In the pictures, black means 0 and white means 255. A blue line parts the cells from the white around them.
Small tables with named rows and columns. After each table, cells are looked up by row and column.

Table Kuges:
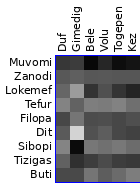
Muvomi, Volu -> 38
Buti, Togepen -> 107
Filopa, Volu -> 78
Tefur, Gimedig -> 98
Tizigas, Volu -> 75
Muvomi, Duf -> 55
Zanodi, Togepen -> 86
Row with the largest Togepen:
Tefur

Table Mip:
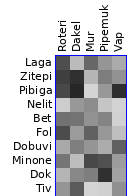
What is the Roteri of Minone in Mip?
117
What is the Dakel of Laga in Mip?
187
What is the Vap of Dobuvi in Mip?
96
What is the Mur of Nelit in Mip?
140
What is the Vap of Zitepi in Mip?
146
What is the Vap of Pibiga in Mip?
46

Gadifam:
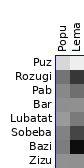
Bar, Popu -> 143
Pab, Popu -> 136
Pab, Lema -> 111
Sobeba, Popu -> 130
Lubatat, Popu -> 154
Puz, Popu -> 215
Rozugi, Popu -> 116
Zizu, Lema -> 144
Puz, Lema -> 238
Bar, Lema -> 144
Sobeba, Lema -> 69
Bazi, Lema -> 13
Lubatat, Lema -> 122
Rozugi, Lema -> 55
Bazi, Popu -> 125
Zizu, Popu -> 145

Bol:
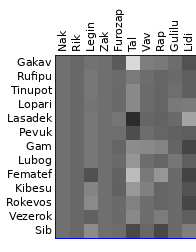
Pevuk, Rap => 101
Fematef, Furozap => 99
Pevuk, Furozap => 110
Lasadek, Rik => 104
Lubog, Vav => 109
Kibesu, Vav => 128
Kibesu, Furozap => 97
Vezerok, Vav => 109
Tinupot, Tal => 137
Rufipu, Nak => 112
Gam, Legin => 119

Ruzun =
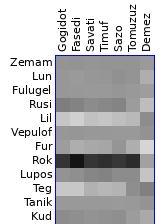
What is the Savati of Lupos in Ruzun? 134
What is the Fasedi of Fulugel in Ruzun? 152
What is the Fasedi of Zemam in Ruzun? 147
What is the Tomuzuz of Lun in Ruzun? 148
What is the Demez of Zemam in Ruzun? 154
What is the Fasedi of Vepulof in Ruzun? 150
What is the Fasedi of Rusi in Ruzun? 131
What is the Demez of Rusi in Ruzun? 189
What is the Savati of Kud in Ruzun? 147
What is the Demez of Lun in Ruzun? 174
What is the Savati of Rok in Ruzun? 53
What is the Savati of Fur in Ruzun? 168
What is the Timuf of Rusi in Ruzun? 136
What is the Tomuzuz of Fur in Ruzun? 174
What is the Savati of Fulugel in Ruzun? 153
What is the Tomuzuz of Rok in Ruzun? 44

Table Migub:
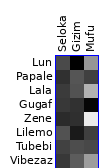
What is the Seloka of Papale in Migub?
48
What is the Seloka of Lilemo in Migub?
82
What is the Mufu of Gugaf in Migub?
6
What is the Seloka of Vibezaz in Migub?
56
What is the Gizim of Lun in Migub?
1
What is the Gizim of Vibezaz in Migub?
92
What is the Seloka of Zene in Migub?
43
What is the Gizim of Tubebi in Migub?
77

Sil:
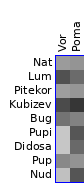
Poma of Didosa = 105
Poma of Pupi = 86
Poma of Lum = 107
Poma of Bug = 130
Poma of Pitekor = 150
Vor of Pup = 136
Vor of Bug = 115
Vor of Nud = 192
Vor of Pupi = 199
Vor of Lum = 81
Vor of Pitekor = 158

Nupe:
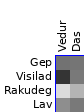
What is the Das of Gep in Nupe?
117
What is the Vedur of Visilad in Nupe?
52
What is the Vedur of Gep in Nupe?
114
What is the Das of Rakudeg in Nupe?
180
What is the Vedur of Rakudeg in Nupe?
220
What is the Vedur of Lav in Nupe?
142
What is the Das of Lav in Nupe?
121
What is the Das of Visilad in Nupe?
121

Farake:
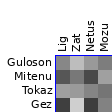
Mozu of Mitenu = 160
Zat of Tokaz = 154
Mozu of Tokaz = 117
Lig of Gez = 63
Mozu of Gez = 130
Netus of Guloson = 153
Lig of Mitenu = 86
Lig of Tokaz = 159
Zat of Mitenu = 120
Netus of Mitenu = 73
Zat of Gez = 207
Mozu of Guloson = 125
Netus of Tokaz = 133
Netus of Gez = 61
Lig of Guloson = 135
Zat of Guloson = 189
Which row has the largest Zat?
Gez

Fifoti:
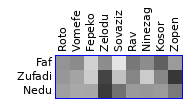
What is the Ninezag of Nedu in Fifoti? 151
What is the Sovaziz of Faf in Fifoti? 228
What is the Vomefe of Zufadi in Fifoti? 164
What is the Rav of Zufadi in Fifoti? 133
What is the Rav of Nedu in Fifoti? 154
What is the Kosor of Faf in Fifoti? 97
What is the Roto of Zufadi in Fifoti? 151
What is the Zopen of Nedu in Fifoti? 122
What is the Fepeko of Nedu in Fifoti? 167
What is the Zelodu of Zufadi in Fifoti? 68
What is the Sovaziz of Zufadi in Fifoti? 193
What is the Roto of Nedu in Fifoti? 159
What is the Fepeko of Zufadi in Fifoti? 204
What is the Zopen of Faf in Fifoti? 155
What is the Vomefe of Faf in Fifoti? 139
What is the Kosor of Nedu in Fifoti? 155
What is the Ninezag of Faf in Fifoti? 141

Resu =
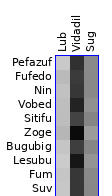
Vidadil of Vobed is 35
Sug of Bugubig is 134
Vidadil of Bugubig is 62
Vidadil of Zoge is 11
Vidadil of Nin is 55
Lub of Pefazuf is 201
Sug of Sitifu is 133
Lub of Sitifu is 189

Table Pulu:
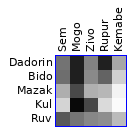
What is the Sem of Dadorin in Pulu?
115
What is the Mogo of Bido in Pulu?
31
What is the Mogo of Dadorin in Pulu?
31
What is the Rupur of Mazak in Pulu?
183
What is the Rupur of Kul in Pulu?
218
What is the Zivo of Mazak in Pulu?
176
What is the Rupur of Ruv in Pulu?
142
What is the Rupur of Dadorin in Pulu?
32

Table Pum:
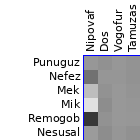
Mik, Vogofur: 152
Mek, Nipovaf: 189
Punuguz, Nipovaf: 151
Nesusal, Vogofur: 150
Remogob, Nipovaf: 55
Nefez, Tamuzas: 146
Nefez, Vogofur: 150
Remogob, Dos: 146
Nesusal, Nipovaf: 155
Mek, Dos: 146
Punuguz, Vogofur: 151
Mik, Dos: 141
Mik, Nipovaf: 225

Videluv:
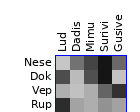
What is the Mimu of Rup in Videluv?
174
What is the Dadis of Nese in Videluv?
114
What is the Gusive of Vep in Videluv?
49
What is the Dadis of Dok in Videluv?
187
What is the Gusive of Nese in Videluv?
105
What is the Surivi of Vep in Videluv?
100
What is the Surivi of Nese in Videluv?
21
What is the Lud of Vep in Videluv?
175
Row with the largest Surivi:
Rup

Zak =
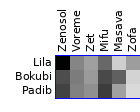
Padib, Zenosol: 66
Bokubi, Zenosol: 77
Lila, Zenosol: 2
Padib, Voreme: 129
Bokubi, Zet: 154
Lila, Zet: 159
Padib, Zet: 144

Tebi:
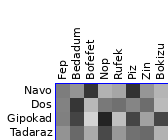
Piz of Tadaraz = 113
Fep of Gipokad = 128
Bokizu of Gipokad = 70
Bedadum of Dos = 54
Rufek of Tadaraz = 152
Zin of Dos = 109
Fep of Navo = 125
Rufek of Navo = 166
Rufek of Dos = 112
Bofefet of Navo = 54
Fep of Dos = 130
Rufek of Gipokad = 191
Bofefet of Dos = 185
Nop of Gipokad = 35
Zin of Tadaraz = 106
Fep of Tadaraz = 147
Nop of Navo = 178
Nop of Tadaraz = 73
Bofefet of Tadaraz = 170

